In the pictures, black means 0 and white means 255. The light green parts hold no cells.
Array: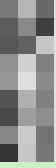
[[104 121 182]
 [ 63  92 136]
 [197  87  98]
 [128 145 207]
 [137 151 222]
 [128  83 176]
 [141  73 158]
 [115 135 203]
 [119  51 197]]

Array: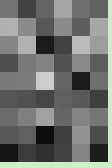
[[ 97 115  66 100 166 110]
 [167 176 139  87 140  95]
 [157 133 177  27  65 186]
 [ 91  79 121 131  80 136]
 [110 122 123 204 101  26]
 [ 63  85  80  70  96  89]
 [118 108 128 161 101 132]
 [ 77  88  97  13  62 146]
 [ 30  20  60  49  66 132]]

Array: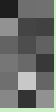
[[112  30 111]
 [ 65 146  68]
 [ 97  99  77]
 [ 56 118 105]
 [101 111 200]
 [145 135  51]]

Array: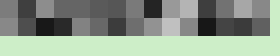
[[136 124  63 141 101 101  90  86 122  36 153 180  62 114 167]
 [ 96 136  78  24  41 130 104  60 110 146 192 135  23  68  59]]

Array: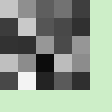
[[ 62 197 143  94 114]
 [ 48  60 201  85  72]
 [150  50  48 151  74]
 [140 191 140  12 188]
 [ 47  72 243  35  90]]

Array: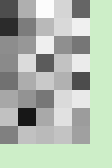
[[101  77 175 252 213]
 [240  43 124 185 217]
 [118 141 151 239 143]
 [235 138 219  91 194]
 [ 76 113 173 201 177]
 [233 167 147 119 218]
 [156 193  23 169 225]
 [160 128 193 186 195]]

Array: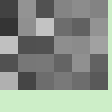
[[131  66 147  81 132 140]
 [147  52 144 195 109  97]
 [161 192  80  81 142 139]
 [ 98  81 119 120 100 144]
 [ 89 176  69 109 121 109]]

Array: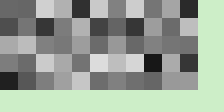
[[ 42 104 102 208 177  48 201 129 205 117 165]
 [190  78 117  54 124 178  67 100  54 157 107]
 [114 170 188 128 120 157 107 152 104 129 117]
 [ 54 125 107 203 169 115 220 190 214  23 171]
 [154  32  87 126 160 198 109 128 111 102 153]]
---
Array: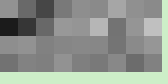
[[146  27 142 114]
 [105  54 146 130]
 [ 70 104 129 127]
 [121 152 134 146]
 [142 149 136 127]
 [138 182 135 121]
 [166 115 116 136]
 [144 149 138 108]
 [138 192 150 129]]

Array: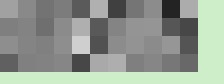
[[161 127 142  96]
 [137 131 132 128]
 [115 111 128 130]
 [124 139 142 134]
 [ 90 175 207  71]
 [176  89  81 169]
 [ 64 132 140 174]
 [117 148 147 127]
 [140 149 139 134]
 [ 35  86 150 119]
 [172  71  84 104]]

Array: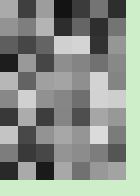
[[170 147  94  29 183 136  56 196 125  41]
 [ 63 126  70 153  99 208 172  72  57 170]
 [157 180 100  70 160 145  61 147  71  26]
 [ 19  45 208 142 164 134 133 167 148 168]
 [ 59 101 212 132 143 111  78 149 140 113]
 [116  46  50 113 211 210 166 219 125 152]
 [ 46 116 150 136 132 206 152 123  85 163]]

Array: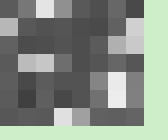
[[ 91 183  97  90  93  91  87]
 [119  88  76 187  73  64  91]
 [228  82  78 198  92  95  89]
 [144  85  83 110  83  72 224]
 [ 89  77  78  78  83  83 160]
 [ 79  74  91  85 133 113  97]
 [103  97 176 102 234 237  95]
 [ 73 208 201  86 127 128 100]]

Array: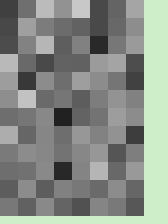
[[ 64  72  76 185 157 142 110 173 122 110  93 120]
 [111 159 130 105  56 194 118 102 140 113 140  97]
 [187 124 182  73 140 106 136 134 135 137  93 137]
 [146 108  94  98 110 118  33 110 115  40 129 100]
 [200  98 129  97 158  93  99 151 135 132 120  81]
 [ 73  73  41 155 140 125 115 130 151 181 106 133]
 [100 104 119 164 117 147 157 146  85 104 140 121]
 [165 141 154  77  65 129 140  61 126 153 102  87]]

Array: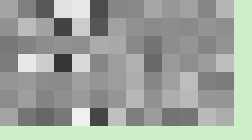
[[164 146 120 123 149 140 164]
 [128 187 131 233 153 158 117]
 [ 87 163 141 205 140 132 102]
 [225  67 145  53 138 143 120]
 [232 204 142 217 159 154 240]
 [ 76  86 171 134 149 134  69]
 [135 161 169 158 157 149 191]
 [136 145 137 176 172 183 126]
 [167 139 116 105 135 146 155]
 [152 141 141 154 160 173 115]
 [161 138 149 142 189 185 118]
 [134 148 133 156 127 150 186]
 [182 142 147 190 123 149 172]]

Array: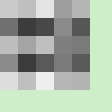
[[202 112 190 138 221]
 [191  60 164  59 191]
 [227  72 191  89 238]
 [157 139 127 122 182]
 [181  86 122  90 179]]
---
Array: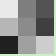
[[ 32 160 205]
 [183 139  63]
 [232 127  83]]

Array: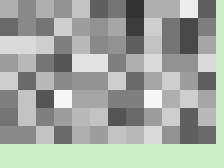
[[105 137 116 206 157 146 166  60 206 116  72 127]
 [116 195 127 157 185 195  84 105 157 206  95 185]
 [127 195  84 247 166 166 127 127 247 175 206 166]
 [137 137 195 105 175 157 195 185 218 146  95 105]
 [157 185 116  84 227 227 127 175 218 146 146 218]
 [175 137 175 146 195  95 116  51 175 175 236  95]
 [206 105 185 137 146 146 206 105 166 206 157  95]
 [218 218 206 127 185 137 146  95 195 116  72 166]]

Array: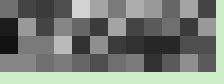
[[ 18 122 122 186  49 143  59  49  39  39  78  78]
 [ 27 153  68 134 102  59 164  68  90 111  59 153]
 [111  68  59  78 210 164 122 174 153 102 164  68]
 [134 134 111 122 102  78 111 122  49  90 143  90]]

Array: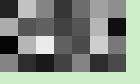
[[  5 182 235  97  75 206 120]
 [ 34 194 132  54 109 161 142]
 [132  45  25  66 132  45  75]
 [172  85  97  66  85 182  15]]

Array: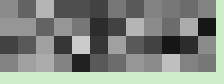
[[ 66  89 160  54 203  54 160  89  66  22  44 139]
 [130 160 172 130  33  89 108 150 139 191 130 119]
 [139  99 181  78  78  66 119  89 130 119 108 130]
 [150 150  99 150 119  44  66 181 139 108 172  22]]

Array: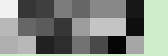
[[175 184  33  45 114  73   5 166]
 [184 102  91  54 157 196 196  14]
 [241  54  63 124 102 136 136  23]]
